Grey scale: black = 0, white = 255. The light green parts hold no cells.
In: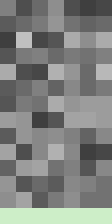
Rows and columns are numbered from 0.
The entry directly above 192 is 106
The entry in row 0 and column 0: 128
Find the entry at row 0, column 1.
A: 78
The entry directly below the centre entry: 85
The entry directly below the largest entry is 122
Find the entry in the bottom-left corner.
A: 142
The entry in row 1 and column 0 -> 91
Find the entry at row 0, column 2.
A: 106
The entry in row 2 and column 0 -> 63
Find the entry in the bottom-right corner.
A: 114
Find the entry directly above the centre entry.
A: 99
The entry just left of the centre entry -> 114
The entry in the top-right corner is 71
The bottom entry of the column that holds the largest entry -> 163
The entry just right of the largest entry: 71

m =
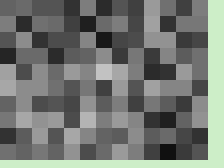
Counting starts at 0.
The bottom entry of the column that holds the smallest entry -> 16
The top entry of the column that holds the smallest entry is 112
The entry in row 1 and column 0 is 125
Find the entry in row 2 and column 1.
140
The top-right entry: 125
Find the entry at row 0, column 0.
99
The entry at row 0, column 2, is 84
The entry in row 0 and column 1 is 106
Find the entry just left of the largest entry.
133
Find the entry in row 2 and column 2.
50
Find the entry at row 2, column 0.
84
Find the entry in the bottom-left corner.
112
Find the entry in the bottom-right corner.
84
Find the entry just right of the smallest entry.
58
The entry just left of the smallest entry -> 64
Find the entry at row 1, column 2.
112
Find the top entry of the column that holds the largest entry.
43
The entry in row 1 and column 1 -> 43
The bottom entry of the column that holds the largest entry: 106
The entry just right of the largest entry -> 167
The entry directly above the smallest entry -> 106

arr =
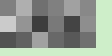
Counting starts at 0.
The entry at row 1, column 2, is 60
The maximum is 203
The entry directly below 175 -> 148
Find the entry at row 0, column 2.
112
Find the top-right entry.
135

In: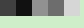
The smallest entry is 17
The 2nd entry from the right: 109
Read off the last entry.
214

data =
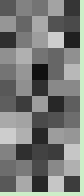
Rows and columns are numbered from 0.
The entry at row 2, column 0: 47
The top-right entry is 53
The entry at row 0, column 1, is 130
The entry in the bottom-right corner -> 60
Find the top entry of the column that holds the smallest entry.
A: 116
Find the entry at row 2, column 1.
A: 122
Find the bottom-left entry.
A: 88
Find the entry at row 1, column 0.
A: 150
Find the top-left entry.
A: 88
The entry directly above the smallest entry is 116
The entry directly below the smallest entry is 47
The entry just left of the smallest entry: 150
